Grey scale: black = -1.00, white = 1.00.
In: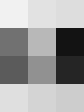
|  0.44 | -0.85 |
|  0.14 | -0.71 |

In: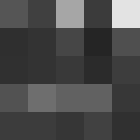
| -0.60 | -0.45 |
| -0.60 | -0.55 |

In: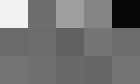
| -0.15 | -0.24 |
| -0.12 | -0.18 |

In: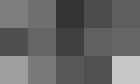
| -0.21 | -0.50 |
| -0.04 | -0.31 |

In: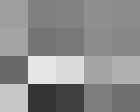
| -0.09 | -0.06 |
|  0.80 |  0.71 |

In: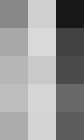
|  0.70 | -0.48 |
|  0.58 | -0.41 |

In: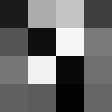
| -0.89 |  0.93 |
|  0.90 | -0.93 |

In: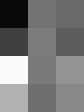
| -0.03 | -0.27 |
| -0.04 |  0.17 |
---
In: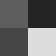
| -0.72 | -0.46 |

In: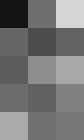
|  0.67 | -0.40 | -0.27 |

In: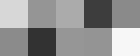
| 0.08 | 0.16 |

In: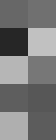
| -0.12 | -0.70 |

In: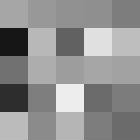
| -0.02 |  0.76 |  0.23 | -0.01 |  0.47 |

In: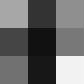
|  0.12 | -0.87 | -0.11 |
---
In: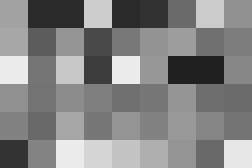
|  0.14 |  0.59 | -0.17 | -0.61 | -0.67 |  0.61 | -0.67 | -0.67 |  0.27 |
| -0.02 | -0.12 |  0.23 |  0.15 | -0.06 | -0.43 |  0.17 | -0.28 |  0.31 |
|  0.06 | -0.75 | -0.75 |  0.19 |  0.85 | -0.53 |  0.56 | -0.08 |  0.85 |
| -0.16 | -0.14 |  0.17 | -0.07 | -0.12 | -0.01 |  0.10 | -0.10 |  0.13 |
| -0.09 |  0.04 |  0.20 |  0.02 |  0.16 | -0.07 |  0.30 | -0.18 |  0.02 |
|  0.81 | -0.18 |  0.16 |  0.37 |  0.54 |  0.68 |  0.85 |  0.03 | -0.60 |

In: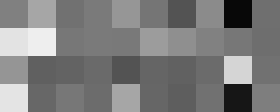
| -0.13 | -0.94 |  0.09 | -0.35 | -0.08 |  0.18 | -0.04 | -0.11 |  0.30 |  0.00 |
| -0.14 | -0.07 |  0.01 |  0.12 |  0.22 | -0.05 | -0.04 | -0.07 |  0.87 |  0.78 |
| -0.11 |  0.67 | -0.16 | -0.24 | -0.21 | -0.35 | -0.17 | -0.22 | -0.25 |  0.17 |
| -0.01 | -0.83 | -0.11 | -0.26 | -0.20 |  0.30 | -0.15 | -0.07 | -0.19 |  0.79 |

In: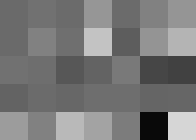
|  0.17 |  0.01 | -0.16 |  0.18 | -0.16 | -0.11 | -0.17 |
|  0.41 |  0.16 | -0.27 |  0.53 | -0.13 |  0.01 | -0.17 |
| -0.49 | -0.45 | -0.05 | -0.22 | -0.32 | -0.14 | -0.11 |
| -0.20 | -0.21 | -0.14 | -0.14 | -0.19 | -0.16 | -0.22 |
|  0.68 | -0.93 | -0.03 |  0.28 |  0.45 |  0.01 |  0.22 |

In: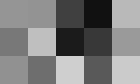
|  0.45 | -0.87 | -0.50 |  0.15 |  0.17 |
|  0.21 | -0.56 | -0.79 |  0.50 | -0.06 |
|  0.59 | -0.30 |  0.62 | -0.14 |  0.14 |

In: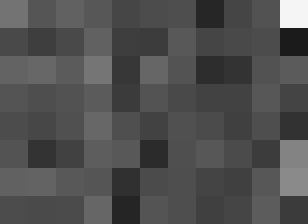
|  0.92 | -0.36 | -0.46 | -0.70 | -0.39 | -0.40 | -0.45 | -0.32 | -0.24 | -0.33 | -0.10 |
| -0.79 | -0.40 | -0.43 | -0.46 | -0.31 | -0.53 | -0.51 | -0.24 | -0.43 | -0.51 | -0.43 |
| -0.29 | -0.36 | -0.60 | -0.65 | -0.35 | -0.20 | -0.57 | -0.08 | -0.29 | -0.19 | -0.22 |
| -0.47 | -0.32 | -0.48 | -0.48 | -0.43 | -0.35 | -0.54 | -0.29 | -0.36 | -0.39 | -0.34 |
| -0.61 | -0.39 | -0.50 | -0.41 | -0.37 | -0.48 | -0.38 | -0.19 | -0.37 | -0.44 | -0.40 |
|  0.03 | -0.53 | -0.41 | -0.32 | -0.38 | -0.66 | -0.31 | -0.27 | -0.49 | -0.60 | -0.35 |
|  0.08 | -0.32 | -0.50 | -0.47 | -0.39 | -0.41 | -0.62 | -0.33 | -0.31 | -0.22 | -0.24 |
| -0.54 | -0.28 | -0.46 | -0.50 | -0.39 | -0.34 | -0.71 | -0.20 | -0.41 | -0.42 | -0.40 |

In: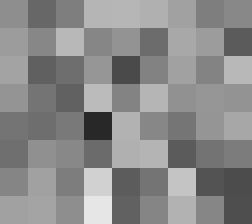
|  0.07 | -0.01 |  0.26 |  0.38 |  0.43 |  0.42 | -0.01 | -0.19 |  0.11 |
| -0.29 |  0.22 |  0.32 | -0.15 |  0.15 |  0.05 |  0.44 |  0.06 |  0.22 |
|  0.44 |  0.03 |  0.26 |  0.02 | -0.42 |  0.18 | -0.14 | -0.25 |  0.28 |
|  0.15 |  0.18 |  0.14 |  0.42 |  0.03 |  0.47 | -0.24 | -0.09 |  0.16 |
|  0.31 |  0.17 | -0.08 |  0.06 |  0.40 | -0.69 | -0.05 | -0.14 | -0.09 |
| -0.03 | -0.10 | -0.29 |  0.41 |  0.38 | -0.16 |  0.07 |  0.13 | -0.13 |
| -0.40 | -0.35 |  0.54 | -0.09 | -0.28 |  0.64 | -0.02 |  0.26 |  0.04 |
| -0.39 |  0.05 |  0.40 |  0.04 | -0.24 |  0.80 |  0.11 |  0.29 |  0.26 |

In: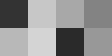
|  0.03 |  0.32 |  0.56 | -0.60 |
|  0.19 | -0.67 |  0.66 |  0.44 |

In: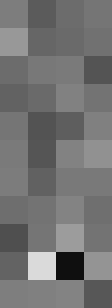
| -0.08 | -0.15 | -0.29 | -0.02 |
| -0.11 | -0.17 | -0.20 |  0.19 |
| -0.34 | -0.04 | -0.06 | -0.15 |
| -0.10 |  0.01 | -0.17 | -0.23 |
|  0.00 | -0.26 | -0.35 | -0.08 |
|  0.14 |  0.02 | -0.33 | -0.04 |
| -0.05 | -0.05 | -0.24 | -0.03 |
| -0.13 |  0.03 | -0.10 | -0.14 |
| -0.10 |  0.22 | -0.08 | -0.38 |
|  0.16 | -0.88 |  0.71 | -0.22 |
| -0.32 |  0.03 |  0.00 | -0.01 |
